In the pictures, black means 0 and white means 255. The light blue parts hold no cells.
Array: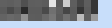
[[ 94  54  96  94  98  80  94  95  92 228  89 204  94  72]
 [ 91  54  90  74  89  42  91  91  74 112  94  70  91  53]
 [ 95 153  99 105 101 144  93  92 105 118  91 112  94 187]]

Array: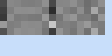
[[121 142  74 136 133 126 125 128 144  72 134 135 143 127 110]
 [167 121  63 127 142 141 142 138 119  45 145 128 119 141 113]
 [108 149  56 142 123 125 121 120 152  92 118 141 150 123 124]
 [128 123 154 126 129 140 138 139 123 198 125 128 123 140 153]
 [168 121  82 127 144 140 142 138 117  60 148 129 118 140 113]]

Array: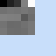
[[128 252   0  33  51]
 [119 114 113 117 115]
 [ 89 109 129 127 126]
 [113 119 115 106 107]
 [110 119 119 109 108]]

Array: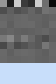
[[110  10 151  29 204  59  44 206]
 [114 109  78  95  80  88 101  88]
 [ 96 100 102  99 103 105 100 100]
 [ 95 106 106  95 104 105 106  99]
 [103  97  97 101  97  95  97 100]
 [ 76  94 120 135 100 123 104  88]
 [118 103  73 102  75  83  94  88]
 [ 95 104 105  96 104 106 104  99]
 [ 97 102 104 100 100 102 103  98]]

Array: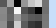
[[216 114  88 166   5 150 196]
 [  3 111 137  95 247  81  56]
 [ 87 119 134 100 155 108  91]
 [ 45 122 142  77 204  92  56]]

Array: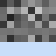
[[ 94 128  51  92  58 122 150 126]
 [132 138 105 168 133 179  52 197]
 [118  72 110  35  77 101 183  62]
 [ 78 170  55 163  86 108  97 154]
 [119 113 117 115 122 120 111 115]
 [122  73 124  48  94  99 169  63]]

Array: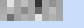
[[146 163 163 225 167 189 164  51 164]
 [186 165 171 186 166 139 165 105 165]
 [176 167 178 114 162 176 167 225 166]]
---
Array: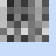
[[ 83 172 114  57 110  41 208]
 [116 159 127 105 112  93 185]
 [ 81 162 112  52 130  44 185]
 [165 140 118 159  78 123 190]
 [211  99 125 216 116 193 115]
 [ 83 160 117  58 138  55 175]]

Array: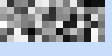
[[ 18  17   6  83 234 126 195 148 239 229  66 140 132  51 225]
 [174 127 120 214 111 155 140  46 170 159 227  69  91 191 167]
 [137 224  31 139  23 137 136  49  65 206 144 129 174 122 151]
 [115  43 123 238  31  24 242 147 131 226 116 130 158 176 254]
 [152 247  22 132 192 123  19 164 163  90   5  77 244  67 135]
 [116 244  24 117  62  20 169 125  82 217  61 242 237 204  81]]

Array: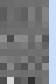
[[115 112 113 110 111 108 106]
 [130 105 125  96 104 109  93]
 [130 104 125  96 104 111  92]
 [122 110 117 106 108 108 102]
 [112 113 112 113 111 112 107]
 [ 85 139 109 138 139  76 143]
 [ 99 117 102 124 116 115 123]
 [115 111 114 109 111 110 110]
 [ 93 115  97 128 115 120 127]
 [140  92 128  82  97 136  85]
 [113 111 114 110 112 114 111]
 [118 104  47 100  83 213  77]]

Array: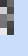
[[106  57]
 [ 77 208]
 [141 120]
 [ 73 115]
 [ 64 231]]

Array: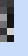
[[ 57  67]
 [ 37  83]
 [ 20 159]
 [ 24 112]
 [209  50]
 [ 22 123]]

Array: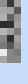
[[162  57 144]
 [ 86 160 168]
 [148  99 178]
 [162  49  42]
 [124 158 182]
 [162  46 134]
 [144  88 120]
 [122 134 233]
 [135 134 165]]
